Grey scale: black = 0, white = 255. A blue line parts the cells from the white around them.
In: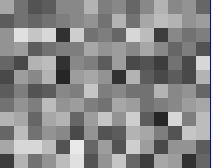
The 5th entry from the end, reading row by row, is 61
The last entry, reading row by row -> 102
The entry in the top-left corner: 167
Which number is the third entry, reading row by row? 83
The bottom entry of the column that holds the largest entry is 224
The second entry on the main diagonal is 114
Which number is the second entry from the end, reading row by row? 49
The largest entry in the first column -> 179
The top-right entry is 102
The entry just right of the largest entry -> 102
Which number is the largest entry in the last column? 215
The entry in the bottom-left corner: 61
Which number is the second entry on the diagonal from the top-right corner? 147
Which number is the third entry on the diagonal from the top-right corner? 136
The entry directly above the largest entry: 73
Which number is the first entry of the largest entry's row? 167
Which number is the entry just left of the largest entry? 83

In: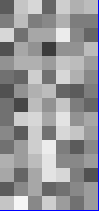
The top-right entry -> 188
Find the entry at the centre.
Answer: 146
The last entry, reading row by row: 156
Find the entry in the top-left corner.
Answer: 91
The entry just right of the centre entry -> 197
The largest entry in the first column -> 215
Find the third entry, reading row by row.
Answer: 215
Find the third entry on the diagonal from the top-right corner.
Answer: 236
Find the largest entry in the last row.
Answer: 245
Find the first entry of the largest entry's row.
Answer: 197
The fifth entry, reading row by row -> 206
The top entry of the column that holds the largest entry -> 197
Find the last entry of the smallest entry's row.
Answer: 188
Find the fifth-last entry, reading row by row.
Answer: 136
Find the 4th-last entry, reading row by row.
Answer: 206
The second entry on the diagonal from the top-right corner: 125
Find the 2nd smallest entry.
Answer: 70
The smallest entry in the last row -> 113
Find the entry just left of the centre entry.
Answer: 188
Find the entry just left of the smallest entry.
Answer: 146
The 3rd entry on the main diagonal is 167
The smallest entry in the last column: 81
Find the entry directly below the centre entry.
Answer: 167

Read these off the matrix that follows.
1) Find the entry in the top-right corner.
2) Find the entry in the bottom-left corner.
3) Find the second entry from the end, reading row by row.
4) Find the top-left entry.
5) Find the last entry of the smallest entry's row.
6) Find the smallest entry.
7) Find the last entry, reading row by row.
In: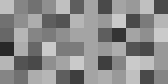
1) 73
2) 133
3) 73
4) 192
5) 153
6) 40
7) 133
